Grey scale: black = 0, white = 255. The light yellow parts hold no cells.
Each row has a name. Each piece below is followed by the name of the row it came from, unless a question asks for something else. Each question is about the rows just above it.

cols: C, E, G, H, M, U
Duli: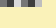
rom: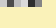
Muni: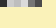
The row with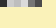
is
Muni
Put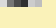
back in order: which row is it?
Muni
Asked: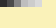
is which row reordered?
rom
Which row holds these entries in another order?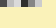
rom

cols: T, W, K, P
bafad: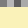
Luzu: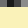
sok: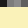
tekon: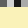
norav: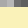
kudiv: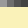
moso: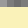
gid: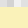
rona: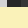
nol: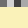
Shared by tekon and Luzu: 26
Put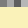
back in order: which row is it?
bafad
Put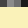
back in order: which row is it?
Luzu
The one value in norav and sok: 95
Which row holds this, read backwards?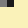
sok
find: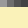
kudiv

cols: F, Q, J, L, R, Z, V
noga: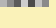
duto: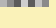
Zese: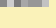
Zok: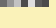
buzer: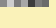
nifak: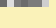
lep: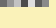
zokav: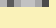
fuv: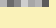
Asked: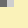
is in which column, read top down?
V
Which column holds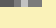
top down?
J
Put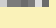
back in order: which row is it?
nifak
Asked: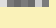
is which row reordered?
nifak
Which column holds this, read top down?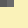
Q
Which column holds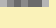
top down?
F

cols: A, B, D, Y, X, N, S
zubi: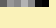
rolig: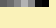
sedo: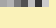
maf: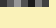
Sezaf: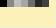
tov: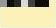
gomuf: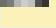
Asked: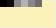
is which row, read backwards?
rolig
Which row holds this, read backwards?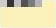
sedo

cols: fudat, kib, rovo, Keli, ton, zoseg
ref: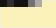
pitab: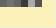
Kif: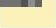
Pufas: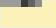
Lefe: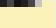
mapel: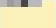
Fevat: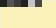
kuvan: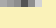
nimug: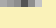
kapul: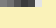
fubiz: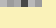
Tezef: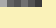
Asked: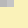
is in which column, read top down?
ton
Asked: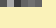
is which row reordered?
pitab

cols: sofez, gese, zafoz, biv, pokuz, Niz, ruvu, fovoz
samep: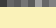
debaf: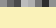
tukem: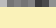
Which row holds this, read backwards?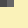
debaf
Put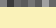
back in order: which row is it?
samep
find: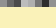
debaf
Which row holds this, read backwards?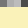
debaf
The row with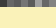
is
samep

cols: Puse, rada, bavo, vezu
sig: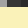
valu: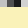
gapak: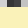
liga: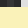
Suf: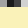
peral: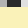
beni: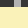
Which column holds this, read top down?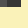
rada
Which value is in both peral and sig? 42
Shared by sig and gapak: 54
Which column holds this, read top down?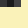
bavo
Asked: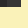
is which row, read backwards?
sig

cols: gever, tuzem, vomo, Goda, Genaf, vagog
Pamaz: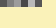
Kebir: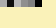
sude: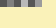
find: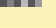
sude
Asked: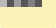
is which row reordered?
sude
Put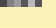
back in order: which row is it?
Pamaz

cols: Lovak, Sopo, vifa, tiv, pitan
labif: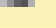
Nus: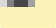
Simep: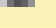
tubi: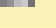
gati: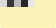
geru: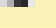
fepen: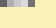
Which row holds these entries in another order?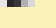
geru
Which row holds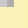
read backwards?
fepen

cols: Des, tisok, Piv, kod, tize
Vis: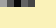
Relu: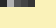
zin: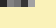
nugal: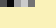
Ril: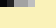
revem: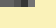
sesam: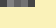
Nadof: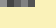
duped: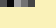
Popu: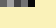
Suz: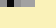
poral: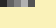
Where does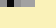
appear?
Suz
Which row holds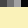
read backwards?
duped
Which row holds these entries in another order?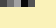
duped
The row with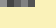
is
Nadof
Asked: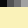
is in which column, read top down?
Piv
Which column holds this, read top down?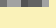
Piv
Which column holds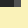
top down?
Des

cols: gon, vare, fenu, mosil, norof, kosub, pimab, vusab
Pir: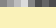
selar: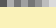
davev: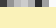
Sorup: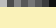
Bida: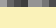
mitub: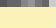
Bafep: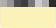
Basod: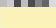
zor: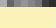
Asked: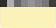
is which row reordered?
zor
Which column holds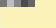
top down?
fenu
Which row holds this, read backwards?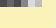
Pir

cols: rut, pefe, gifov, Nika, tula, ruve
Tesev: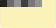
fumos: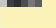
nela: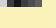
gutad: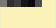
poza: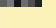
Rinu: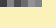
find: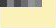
Rinu
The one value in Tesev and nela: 62

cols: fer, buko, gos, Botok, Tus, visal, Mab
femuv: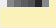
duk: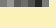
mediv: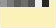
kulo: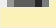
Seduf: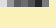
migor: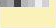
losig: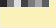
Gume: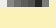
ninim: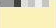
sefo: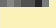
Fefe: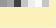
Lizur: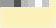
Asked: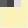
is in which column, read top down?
gos
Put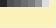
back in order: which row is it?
Seduf
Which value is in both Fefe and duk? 151
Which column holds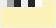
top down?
visal
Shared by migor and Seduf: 151
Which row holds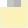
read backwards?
Lizur

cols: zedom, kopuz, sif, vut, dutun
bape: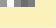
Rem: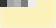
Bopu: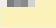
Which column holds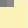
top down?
vut
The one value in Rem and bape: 125
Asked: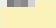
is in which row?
Bopu
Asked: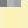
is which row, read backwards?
Rem
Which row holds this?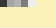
Rem

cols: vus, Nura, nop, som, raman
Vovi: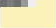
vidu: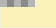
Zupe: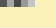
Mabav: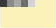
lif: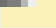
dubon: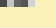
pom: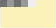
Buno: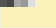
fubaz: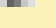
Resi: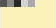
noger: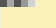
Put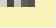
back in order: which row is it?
dubon
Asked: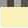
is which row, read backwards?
Zupe

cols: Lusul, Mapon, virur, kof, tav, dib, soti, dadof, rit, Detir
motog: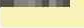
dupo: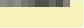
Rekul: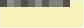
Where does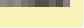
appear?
dupo
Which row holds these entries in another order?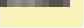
dupo
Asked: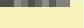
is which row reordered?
Rekul

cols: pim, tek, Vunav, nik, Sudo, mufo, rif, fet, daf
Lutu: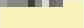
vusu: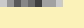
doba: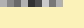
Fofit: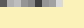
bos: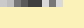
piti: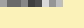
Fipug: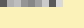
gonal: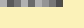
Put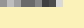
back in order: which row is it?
piti
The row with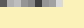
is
Fofit
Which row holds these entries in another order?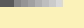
Fipug
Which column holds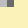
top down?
tek

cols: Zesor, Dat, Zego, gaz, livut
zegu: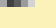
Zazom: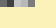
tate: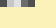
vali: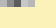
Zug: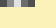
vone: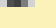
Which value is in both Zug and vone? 79
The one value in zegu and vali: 93
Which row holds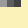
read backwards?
zegu

